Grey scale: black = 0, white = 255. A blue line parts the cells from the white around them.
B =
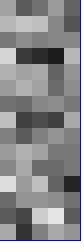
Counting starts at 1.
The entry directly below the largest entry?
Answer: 169
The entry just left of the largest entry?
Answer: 205
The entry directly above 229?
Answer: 141
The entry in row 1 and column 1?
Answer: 162
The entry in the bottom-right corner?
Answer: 148
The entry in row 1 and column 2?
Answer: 91
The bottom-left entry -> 169
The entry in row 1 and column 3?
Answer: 113
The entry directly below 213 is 177
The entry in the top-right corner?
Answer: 99
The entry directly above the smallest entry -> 135
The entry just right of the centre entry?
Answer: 64
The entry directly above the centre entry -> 135
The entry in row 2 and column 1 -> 183
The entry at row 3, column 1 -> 120
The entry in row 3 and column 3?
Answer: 128
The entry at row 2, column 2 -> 197
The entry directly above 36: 120

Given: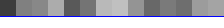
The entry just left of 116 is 89
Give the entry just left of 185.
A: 116
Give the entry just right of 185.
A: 192
